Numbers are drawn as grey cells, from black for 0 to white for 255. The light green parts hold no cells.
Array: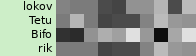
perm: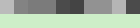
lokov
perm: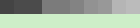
Tetu
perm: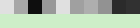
Bifo

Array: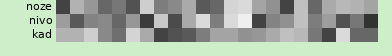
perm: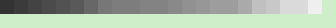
nivo
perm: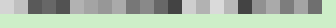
kad
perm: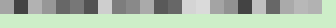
noze

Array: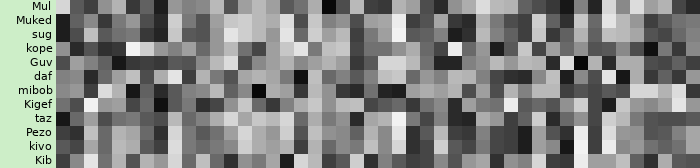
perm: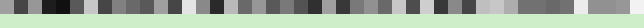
Kigef
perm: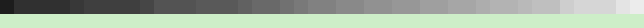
Kib
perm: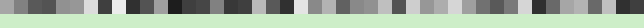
Pezo
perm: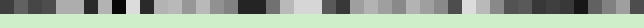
Guv
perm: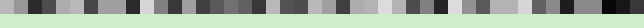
mibob
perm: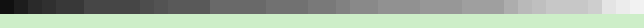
Kigef
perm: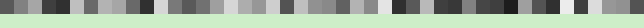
Pezo

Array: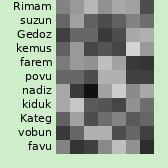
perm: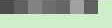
suzun
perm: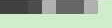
povu
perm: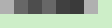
vobun

